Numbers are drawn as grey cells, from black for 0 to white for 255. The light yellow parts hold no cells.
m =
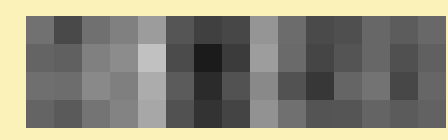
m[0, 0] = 113
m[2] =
[111, 109, 137, 127, 172, 91, 43, 82, 137, 82, 55, 101, 115, 71, 102]
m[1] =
[100, 96, 128, 140, 193, 75, 27, 59, 157, 106, 69, 84, 103, 80, 96]
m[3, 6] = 51
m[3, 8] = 146
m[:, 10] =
[74, 69, 55, 84]
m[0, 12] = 103
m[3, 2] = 116

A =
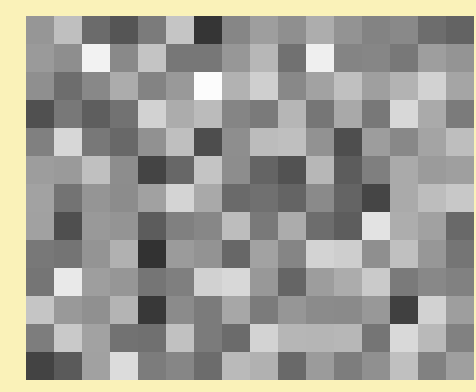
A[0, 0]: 150
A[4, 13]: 136
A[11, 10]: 181
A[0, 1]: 191
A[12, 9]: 105
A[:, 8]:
[158, 183, 207, 122, 188, 100, 112, 121, 162, 152, 123, 211, 177]
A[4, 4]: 145
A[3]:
[80, 120, 94, 114, 210, 172, 187, 133, 122, 182, 118, 169, 120, 216, 170, 123]
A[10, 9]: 150
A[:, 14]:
[109, 158, 210, 170, 164, 155, 189, 161, 151, 136, 210, 185, 129]
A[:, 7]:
[134, 151, 178, 133, 142, 141, 106, 189, 103, 216, 167, 107, 186]
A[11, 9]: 182
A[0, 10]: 173
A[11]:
[125, 201, 162, 114, 112, 193, 123, 107, 211, 182, 181, 183, 117, 217, 185, 129]
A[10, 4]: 56
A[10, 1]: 153
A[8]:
[120, 116, 148, 177, 50, 155, 147, 103, 162, 133, 211, 206, 143, 192, 151, 117]
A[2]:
[143, 109, 136, 172, 131, 153, 252, 178, 207, 136, 162, 192, 159, 179, 210, 165]
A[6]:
[162, 115, 149, 140, 161, 212, 169, 106, 112, 100, 138, 100, 69, 170, 189, 200]
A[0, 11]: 147
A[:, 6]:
[53, 119, 252, 187, 77, 196, 169, 135, 147, 209, 123, 123, 108]
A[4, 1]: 215
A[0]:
[150, 191, 107, 85, 123, 197, 53, 134, 158, 143, 173, 147, 131, 137, 109, 99]

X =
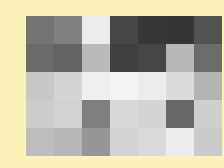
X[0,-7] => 116
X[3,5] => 104
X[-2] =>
[205, 210, 127, 216, 212, 104, 207]
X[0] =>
[116, 129, 236, 71, 55, 53, 82]
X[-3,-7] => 200
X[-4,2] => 186
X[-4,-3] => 70
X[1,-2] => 183

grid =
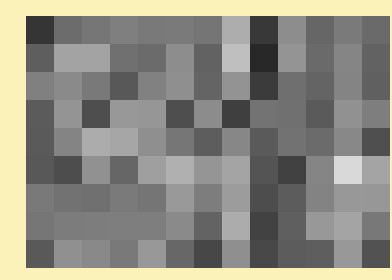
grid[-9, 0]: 53
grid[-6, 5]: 78
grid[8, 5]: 103
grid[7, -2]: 164
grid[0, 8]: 56
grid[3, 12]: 126
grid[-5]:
[90, 132, 172, 166, 143, 118, 93, 135, 90, 114, 107, 136, 79]
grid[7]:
[118, 124, 125, 126, 126, 138, 99, 172, 66, 95, 152, 164, 120]
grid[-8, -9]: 107
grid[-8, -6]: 191
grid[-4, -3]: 133
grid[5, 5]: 176
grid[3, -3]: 90
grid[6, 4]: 117
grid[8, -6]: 143
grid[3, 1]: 148
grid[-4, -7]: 149
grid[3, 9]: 112
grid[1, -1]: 98
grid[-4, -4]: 65
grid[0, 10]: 102
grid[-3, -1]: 151
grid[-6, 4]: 150
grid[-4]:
[88, 77, 145, 102, 159, 176, 149, 164, 84, 65, 133, 217, 164]
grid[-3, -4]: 92
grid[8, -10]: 121
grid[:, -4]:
[141, 148, 111, 112, 114, 65, 92, 95, 92]
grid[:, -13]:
[53, 94, 128, 91, 90, 88, 121, 118, 89]
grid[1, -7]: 98
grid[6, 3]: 122

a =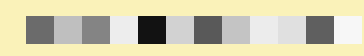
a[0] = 107
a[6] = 89
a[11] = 247

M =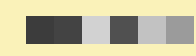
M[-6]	60
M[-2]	194

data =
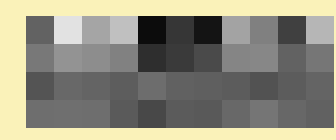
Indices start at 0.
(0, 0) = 98
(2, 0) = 84
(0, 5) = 54
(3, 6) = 89
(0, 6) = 20
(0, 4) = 12
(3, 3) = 90
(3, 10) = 97
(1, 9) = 98
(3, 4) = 72
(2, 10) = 100
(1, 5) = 58
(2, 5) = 97
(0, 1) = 226
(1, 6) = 74

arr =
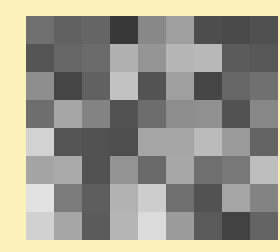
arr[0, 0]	111
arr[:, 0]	[111, 85, 142, 110, 210, 164, 225, 209]
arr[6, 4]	205
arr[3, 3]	82
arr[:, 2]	[101, 107, 97, 131, 81, 81, 94, 91]
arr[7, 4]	219
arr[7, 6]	90
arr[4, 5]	165
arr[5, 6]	111
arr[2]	[142, 69, 97, 194, 83, 159, 70, 102, 112]
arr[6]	[225, 123, 94, 178, 205, 111, 82, 165, 131]
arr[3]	[110, 166, 131, 82, 108, 141, 144, 82, 135]
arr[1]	[85, 102, 107, 176, 149, 181, 184, 91, 87]
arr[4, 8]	100
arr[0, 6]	77
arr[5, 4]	106
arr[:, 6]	[77, 184, 70, 144, 187, 111, 82, 90]
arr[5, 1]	170

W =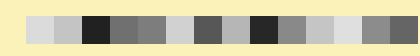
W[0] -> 219
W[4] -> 125
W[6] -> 87
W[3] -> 112
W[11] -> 223

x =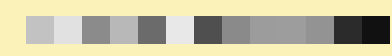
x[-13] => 194
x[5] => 232
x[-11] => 139
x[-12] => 225

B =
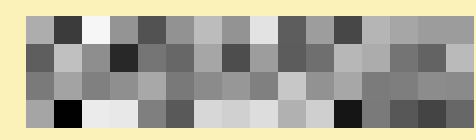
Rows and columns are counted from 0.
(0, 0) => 173
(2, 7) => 151
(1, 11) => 183
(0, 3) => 148
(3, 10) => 207
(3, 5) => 89
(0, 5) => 146
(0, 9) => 93
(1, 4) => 117
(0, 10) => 157
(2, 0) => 122
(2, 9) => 199
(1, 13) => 116
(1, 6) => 166
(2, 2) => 128
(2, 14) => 140
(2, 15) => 138
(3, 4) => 127
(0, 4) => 82
